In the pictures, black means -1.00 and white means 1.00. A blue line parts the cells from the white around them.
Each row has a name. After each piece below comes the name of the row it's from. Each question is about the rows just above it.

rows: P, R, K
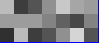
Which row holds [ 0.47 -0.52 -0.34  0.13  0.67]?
K
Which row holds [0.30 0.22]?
P
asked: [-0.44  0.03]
R
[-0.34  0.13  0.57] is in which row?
P
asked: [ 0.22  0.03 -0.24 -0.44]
R
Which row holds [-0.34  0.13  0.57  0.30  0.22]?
P

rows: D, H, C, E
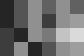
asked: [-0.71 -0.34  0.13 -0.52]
H
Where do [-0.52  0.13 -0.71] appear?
E
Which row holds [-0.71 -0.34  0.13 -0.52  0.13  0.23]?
H

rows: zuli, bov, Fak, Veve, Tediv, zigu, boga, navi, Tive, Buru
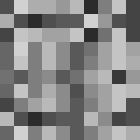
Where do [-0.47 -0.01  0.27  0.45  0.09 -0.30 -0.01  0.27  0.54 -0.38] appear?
navi
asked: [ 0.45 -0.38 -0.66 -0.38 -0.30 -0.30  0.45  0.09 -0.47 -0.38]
Tive
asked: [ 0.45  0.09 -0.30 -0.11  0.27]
Veve
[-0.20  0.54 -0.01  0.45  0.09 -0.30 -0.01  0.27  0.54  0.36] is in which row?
Tediv

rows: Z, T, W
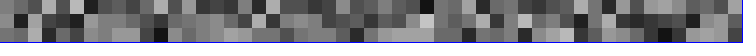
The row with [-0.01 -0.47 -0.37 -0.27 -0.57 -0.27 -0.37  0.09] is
T
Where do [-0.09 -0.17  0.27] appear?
Z
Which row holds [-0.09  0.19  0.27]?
W
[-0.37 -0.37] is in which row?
Z
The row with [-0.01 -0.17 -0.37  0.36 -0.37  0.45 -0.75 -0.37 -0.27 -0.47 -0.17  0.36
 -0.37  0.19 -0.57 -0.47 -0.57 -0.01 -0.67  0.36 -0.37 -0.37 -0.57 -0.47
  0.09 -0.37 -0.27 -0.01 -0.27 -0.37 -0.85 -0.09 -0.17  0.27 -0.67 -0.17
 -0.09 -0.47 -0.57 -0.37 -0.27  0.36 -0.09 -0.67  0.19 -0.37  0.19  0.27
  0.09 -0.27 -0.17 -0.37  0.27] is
Z
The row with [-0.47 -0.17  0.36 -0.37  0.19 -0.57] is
Z

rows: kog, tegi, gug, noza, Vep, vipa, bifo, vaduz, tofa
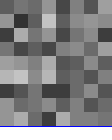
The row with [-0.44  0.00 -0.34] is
kog
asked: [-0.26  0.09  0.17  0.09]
tegi
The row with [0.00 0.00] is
tofa

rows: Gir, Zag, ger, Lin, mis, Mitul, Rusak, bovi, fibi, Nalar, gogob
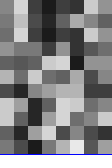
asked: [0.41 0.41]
Rusak
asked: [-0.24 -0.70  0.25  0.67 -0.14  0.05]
fibi
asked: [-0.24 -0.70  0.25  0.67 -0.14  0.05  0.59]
fibi

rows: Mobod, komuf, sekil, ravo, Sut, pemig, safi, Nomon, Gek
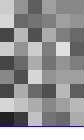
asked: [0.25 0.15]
komuf
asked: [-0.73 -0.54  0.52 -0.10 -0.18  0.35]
Gek
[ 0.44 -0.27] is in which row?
safi
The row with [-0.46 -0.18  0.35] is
Sut
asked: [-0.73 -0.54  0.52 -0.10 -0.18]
Gek
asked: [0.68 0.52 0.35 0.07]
Nomon

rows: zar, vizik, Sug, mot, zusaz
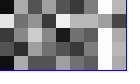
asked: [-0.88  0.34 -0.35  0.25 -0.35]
zar
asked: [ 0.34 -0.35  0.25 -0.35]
zar
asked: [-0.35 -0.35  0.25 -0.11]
zusaz

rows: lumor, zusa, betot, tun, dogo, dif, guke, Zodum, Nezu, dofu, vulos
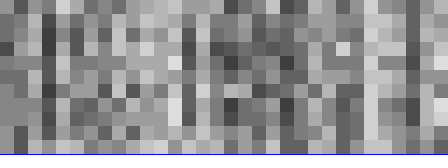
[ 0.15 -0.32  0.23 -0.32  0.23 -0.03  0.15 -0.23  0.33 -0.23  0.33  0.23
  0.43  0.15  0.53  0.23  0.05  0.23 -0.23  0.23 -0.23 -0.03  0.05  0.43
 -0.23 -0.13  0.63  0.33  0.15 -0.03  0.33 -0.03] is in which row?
dofu
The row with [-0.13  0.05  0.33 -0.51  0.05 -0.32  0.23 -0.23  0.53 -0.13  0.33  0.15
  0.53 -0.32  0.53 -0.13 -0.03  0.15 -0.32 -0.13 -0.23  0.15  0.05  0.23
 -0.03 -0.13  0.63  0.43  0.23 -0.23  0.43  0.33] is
betot

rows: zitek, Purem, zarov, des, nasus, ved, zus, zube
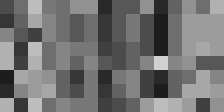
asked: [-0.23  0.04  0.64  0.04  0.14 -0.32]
nasus
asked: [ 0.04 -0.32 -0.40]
nasus

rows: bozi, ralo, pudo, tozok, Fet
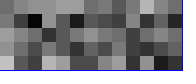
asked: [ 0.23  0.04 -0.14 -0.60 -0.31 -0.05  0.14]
pudo
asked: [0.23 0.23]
bozi
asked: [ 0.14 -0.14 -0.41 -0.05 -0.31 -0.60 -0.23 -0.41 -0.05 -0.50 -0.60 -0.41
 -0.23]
tozok
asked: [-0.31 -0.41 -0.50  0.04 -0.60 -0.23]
ralo
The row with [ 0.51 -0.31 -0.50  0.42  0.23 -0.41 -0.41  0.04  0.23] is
Fet
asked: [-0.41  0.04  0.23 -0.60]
Fet

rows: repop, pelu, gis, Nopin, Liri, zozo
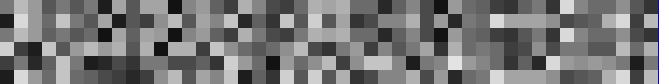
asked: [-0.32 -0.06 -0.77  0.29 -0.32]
repop
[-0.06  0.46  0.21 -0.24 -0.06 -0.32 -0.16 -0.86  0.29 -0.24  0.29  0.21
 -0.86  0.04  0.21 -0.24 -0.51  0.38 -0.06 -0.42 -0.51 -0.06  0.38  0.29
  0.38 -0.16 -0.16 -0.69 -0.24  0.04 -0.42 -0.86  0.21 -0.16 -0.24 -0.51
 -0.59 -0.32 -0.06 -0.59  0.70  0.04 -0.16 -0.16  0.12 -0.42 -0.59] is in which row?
gis

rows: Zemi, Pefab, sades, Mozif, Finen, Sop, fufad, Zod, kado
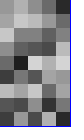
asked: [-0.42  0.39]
kado
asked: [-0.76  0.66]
Finen
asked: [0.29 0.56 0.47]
Pefab
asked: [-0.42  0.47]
Mozif
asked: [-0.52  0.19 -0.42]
kado

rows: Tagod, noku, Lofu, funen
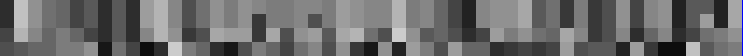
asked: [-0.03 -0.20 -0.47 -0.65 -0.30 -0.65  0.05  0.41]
Lofu
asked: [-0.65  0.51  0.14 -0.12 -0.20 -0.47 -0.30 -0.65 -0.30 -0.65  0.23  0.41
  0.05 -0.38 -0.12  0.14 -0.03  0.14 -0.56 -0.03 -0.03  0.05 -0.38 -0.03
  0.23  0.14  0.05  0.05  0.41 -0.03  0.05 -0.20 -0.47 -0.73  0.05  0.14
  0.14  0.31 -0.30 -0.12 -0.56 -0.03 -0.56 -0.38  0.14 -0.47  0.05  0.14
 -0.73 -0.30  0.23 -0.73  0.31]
noku
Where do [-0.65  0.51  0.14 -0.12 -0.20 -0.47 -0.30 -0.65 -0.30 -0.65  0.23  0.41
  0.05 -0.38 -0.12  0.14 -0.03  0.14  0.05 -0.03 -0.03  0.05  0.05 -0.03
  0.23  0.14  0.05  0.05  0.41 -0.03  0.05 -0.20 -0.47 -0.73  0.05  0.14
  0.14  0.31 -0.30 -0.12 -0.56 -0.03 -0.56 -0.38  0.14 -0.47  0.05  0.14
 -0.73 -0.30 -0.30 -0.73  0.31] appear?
Tagod

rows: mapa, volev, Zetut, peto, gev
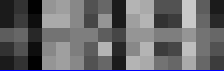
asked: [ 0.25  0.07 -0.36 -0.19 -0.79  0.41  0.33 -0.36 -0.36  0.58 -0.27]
mapa
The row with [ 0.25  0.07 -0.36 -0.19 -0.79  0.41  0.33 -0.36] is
mapa
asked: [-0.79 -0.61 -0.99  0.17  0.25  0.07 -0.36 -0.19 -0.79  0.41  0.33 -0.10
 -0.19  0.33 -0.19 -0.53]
gev
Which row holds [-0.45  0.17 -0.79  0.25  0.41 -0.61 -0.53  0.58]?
volev

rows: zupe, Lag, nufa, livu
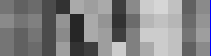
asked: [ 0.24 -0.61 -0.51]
livu
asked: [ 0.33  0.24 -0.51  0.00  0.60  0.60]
nufa
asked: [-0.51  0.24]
livu
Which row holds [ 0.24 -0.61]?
livu
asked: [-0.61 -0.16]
Lag
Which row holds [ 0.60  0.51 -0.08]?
nufa

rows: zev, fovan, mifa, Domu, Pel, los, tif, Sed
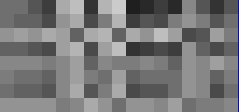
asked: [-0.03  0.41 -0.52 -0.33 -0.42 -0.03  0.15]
fovan
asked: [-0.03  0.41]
fovan

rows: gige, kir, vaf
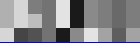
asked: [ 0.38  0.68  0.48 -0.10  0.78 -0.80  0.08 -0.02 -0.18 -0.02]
kir
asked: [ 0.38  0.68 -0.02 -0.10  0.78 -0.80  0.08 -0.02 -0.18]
gige

